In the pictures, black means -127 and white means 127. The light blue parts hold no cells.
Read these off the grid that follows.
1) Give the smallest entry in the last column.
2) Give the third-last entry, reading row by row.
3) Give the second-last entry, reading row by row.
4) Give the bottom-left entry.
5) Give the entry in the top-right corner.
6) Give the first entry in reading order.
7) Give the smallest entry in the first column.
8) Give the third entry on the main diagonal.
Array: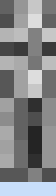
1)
-69
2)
-40
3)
1
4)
-40
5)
-9
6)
-29
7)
-58
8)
1

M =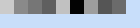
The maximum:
75
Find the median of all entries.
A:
-9
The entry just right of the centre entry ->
-124

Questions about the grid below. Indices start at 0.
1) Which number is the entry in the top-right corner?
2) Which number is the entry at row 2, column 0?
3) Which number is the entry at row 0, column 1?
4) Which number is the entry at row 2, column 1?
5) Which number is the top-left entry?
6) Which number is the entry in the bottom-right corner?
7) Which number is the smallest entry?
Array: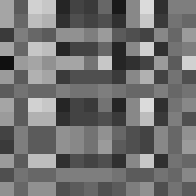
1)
-1
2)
-69
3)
-36
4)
-1
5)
37
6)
-36
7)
-111

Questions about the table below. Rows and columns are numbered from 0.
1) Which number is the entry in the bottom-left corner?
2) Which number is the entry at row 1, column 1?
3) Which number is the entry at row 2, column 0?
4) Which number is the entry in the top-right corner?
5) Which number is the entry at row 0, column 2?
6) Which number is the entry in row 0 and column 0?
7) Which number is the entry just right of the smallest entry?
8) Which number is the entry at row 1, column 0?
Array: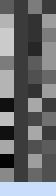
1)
9
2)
-68
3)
75
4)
-68
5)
-3
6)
-35
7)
-68
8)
52

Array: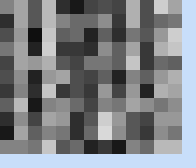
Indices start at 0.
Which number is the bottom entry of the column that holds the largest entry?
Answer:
-71
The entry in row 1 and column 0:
-81
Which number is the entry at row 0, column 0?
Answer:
3
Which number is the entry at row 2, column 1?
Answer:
24
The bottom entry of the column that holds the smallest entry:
-9
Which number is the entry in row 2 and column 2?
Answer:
-112
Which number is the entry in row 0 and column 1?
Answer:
36
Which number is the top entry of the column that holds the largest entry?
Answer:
-49
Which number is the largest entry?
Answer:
89
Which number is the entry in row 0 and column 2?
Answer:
-40
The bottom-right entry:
57
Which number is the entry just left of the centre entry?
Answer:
-49
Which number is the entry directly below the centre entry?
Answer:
-71
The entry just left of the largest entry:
-21
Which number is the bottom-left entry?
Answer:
3
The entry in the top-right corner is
36
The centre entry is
-59
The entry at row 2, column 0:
-49
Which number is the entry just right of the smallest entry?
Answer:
69

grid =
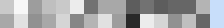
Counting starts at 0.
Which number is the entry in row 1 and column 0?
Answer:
40
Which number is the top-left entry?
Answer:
73
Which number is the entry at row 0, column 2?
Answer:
29
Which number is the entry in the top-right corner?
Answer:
52
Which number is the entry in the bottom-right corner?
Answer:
-25
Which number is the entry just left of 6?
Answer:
85
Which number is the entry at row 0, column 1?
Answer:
119
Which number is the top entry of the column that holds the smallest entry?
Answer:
-34
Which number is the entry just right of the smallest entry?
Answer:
108

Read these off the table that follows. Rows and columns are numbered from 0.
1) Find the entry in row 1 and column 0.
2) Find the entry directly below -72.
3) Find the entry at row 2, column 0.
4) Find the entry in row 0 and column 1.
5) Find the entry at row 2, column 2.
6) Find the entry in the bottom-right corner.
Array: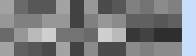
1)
23
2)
11
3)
-21
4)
-21
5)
58
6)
11

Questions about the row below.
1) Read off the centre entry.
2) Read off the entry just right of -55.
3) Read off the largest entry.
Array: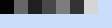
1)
-55
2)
-2
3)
85

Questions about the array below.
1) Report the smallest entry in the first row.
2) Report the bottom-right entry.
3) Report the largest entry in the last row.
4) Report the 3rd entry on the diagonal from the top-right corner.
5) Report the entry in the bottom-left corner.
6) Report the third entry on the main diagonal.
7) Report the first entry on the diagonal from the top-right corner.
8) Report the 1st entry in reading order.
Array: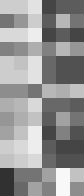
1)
-58
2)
13
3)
120
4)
-58
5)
-78
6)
109
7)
-35
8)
77

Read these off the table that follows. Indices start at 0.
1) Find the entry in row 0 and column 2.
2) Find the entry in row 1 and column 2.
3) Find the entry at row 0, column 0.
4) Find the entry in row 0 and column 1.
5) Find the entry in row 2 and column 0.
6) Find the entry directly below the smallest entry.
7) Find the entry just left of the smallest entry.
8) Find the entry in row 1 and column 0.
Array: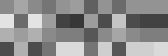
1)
10
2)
99
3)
10
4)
38
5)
48
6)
-1
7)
-61
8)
99

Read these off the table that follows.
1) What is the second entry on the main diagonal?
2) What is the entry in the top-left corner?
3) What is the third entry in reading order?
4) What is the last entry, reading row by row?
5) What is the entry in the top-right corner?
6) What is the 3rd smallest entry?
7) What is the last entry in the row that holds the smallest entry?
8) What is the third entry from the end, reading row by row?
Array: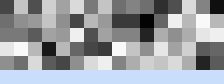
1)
15
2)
-57
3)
-48
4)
-36
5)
-112
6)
-103
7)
56
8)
45
